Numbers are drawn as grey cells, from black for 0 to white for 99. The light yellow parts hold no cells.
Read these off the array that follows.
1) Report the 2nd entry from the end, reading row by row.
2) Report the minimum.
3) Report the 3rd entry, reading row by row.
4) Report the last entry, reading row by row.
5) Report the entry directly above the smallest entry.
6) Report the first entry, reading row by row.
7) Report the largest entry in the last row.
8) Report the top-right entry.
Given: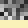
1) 82
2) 12
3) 59
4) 17
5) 77
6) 41
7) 87
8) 17

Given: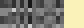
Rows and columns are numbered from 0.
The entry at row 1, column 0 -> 25
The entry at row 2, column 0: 52
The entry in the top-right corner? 36
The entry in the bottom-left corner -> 58
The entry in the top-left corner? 25
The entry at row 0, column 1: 31
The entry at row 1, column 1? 25
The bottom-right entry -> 52
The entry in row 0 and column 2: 36
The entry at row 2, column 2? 52

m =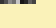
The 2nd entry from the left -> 32
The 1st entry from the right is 26
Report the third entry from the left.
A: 53

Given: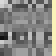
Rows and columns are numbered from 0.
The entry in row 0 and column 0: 84
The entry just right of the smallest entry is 11
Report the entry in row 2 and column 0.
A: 45
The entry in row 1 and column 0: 79
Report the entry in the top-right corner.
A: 39
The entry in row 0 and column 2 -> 34
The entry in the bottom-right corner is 62
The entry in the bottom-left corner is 28
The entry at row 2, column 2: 62
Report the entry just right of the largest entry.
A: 79
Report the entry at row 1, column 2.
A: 74

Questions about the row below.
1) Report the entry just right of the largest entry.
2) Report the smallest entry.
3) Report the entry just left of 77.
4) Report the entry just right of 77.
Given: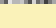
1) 71
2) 25
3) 71
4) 53

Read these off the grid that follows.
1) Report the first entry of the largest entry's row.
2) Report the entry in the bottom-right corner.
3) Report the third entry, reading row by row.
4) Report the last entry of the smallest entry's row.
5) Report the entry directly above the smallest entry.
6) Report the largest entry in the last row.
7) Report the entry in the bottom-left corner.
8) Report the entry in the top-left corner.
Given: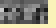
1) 78
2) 32
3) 44
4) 10
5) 50
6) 50
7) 38
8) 38

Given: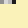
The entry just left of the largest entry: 56
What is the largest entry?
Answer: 84
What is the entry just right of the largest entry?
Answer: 73

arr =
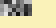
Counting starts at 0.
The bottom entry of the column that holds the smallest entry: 6
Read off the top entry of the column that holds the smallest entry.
39
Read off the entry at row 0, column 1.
17
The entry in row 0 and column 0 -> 45
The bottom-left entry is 67
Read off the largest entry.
89
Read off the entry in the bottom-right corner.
34
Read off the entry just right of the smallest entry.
57
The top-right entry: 73
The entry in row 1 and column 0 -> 62
